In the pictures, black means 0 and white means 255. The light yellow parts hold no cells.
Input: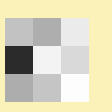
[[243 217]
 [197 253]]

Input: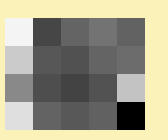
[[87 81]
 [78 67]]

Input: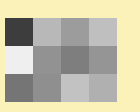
[[146 126]
 [143 194]]

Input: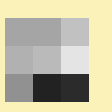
[[186 228]
 [ 34  43]]

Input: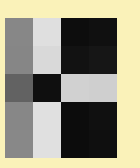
[[217  18]
 [ 15 209]]

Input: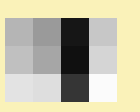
[[166  16]
 [222  53]]

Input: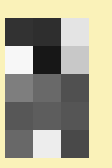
[[ 23 200]
 [105  80]]

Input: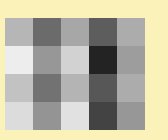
[[151 210]
 [114 180]]
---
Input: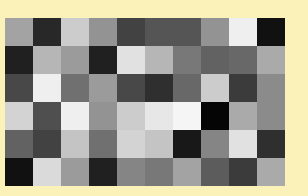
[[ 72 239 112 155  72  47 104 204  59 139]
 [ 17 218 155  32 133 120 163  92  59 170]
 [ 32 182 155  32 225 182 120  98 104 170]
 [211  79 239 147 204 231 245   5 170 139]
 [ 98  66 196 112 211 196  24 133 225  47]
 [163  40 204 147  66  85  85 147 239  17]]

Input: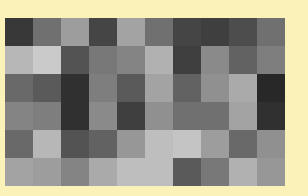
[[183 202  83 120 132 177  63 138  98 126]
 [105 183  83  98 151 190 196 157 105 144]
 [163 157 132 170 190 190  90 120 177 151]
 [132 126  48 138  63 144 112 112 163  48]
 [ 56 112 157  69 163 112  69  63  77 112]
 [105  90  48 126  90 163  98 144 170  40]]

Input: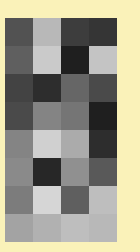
[[124 214  95 190]
 [132 208 171  45]
 [ 95 202  31 196]
 [ 82 184  61  53]
 [163 177 190 184]
 [ 74 132 117  31]
 [ 67  45 102  74]
 [138  39 144  89]]

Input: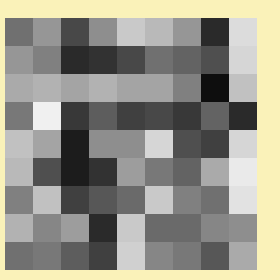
[[120 240  56  93  64  72  56  99  42]
 [128 193  64  87 106 201 128 112 226]
 [170 178 164 178 164 164 128  14 193]
 [193 164  28 142 142 214  79  64 214]
 [112 150  72 142 201 185 150  42 220]
 [178 134 157  42 201 106 106 134 142]
 [150 128  42  50  72 112  99  79 214]
 [112 120  93  64 208 134 120  87 170]
 [185  79  28  50 157 120  99 170 234]]

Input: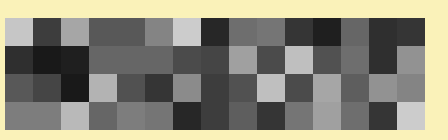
[[125 125 185 102 125 117  39  61  94  53 117 160 110  53 204]
 [ 88  69  25 179  81  53 139  61  81 191  75 166  94 146 132]
 [198  61 166  88  88 132 204  39 110 117  53  31 102  47  53]
 [ 47  25  31 102 102 102  75  69 160  75 191  81 110  47 146]]

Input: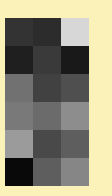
[[121 107 141]
 [  9  94 134]
 [155  73  94]
 [113  65  79]
 [ 31  58  25]
 [ 51  44 215]]
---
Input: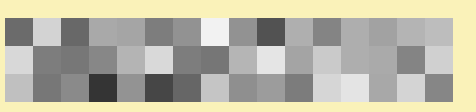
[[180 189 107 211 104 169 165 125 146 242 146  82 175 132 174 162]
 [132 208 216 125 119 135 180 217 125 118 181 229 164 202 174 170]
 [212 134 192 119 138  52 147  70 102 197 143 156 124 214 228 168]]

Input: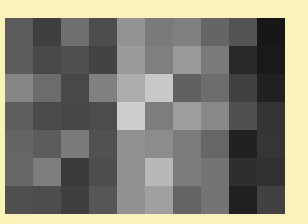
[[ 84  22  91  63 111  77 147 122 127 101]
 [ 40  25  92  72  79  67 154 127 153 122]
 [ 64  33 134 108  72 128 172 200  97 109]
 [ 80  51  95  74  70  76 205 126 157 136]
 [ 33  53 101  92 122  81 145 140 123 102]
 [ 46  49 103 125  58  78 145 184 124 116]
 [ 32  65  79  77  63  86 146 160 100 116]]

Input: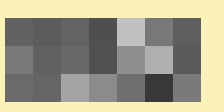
[[120  94  98  92  99  79 193]
 [175  91 121  97 105  81 143]
 [ 56 122 106 101 164 139 111]]

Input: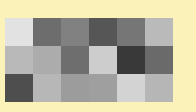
[[118 186 226 109 129  86]
 [ 57 106 185 172 110 205]
 [211 182  78 183 156 159]]

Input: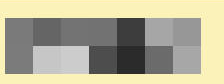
[[166 151 122 101 115 114  61]
 [107 167 123 198 204  77  43]]

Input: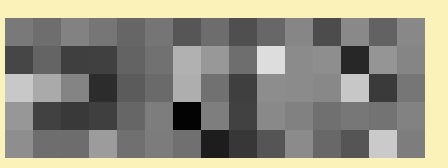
[[ 98 136 121 110 130 118 102 117  86 109  79 103 134  76 137]
 [149 133  70 100  63  64  99 113 177 152 110 221 139 142  39]
 [ 58 118 200 170 132  44  91 106 174 113  63 141 139 136 199]
 [115 130 151  65  57  63 102 125   3 126  65 137 129 112 119]
 [202 125 142 110 109 156 112 124 112  29  55  85 139 104  85]]
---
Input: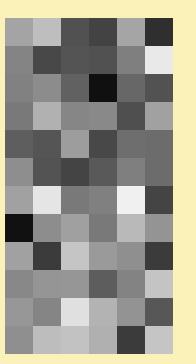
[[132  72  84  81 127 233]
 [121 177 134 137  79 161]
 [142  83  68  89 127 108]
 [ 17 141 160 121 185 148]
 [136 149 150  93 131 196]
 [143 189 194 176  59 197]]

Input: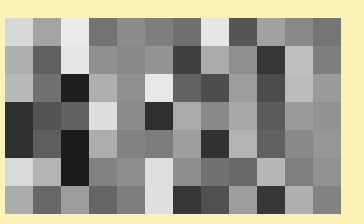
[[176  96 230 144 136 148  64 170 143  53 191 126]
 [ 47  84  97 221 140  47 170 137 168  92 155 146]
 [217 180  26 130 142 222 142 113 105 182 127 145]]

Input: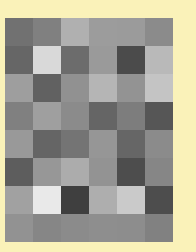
[[102 217 108 154  75 185]
 [128 159 139 101 125  86]
 [ 93 151 172 147  77 134]
 [146 134 139 142 141 129]]

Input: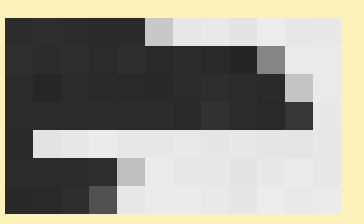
[[ 47  44  45  43  46  41  43  41  37 133 234 234]
 [ 43  43  43  44  44  44  42  50  44  41  54 232]
 [ 43  44  44  45 191 235 232 232 228 232 234 231]]

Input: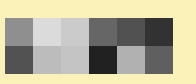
[[ 82 188 196  33 177  95]]

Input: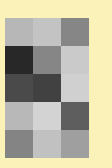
[[ 40 134 202]
 [184 211  94]]

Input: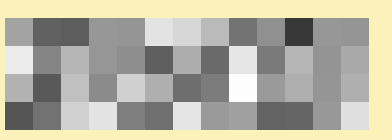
[[236 133 182 150 142  95 173 106 230 122 182 148 169]
 [ 85 114 209 227 126 111 229 154 160  99 101 152 223]]

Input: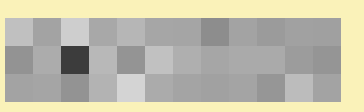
[[147 172  60 184 148 193 175 166 170 170 156 149]]

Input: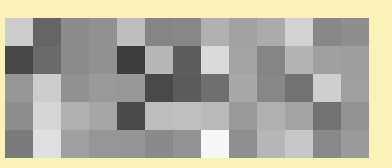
[[ 72 106 139 145  60 183  93 218 163 133 179 160 158]
 [141 214 177 165  74 189 191 186 154 176 164 114 147]]
